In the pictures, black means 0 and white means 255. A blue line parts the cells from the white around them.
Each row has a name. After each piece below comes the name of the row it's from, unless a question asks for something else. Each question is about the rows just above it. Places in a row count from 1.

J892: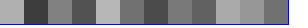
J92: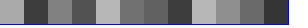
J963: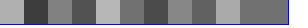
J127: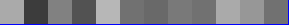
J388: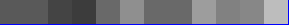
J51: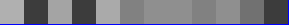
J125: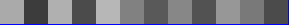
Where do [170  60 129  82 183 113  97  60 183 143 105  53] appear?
J92
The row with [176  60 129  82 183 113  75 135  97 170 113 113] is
J963
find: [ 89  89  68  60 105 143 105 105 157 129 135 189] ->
J388
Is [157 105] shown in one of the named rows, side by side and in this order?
no

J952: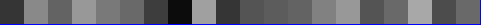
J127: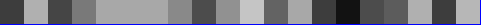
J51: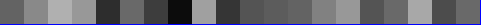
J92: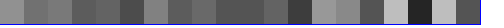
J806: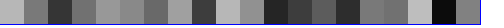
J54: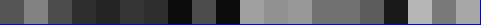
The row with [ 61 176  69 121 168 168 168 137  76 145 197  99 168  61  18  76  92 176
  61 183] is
J127
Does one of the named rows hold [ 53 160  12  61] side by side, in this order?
no
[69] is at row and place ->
J127, 3

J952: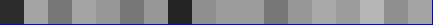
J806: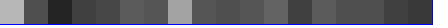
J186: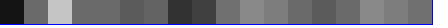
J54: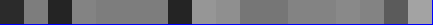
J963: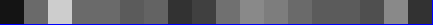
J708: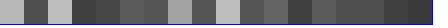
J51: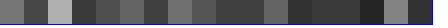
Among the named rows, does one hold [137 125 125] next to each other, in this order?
no
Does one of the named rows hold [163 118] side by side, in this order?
yes
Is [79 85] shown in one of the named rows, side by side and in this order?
yes
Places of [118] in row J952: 3 6 12
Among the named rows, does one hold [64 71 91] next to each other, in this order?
yes
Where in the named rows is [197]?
J186, 3
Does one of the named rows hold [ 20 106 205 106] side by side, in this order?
yes

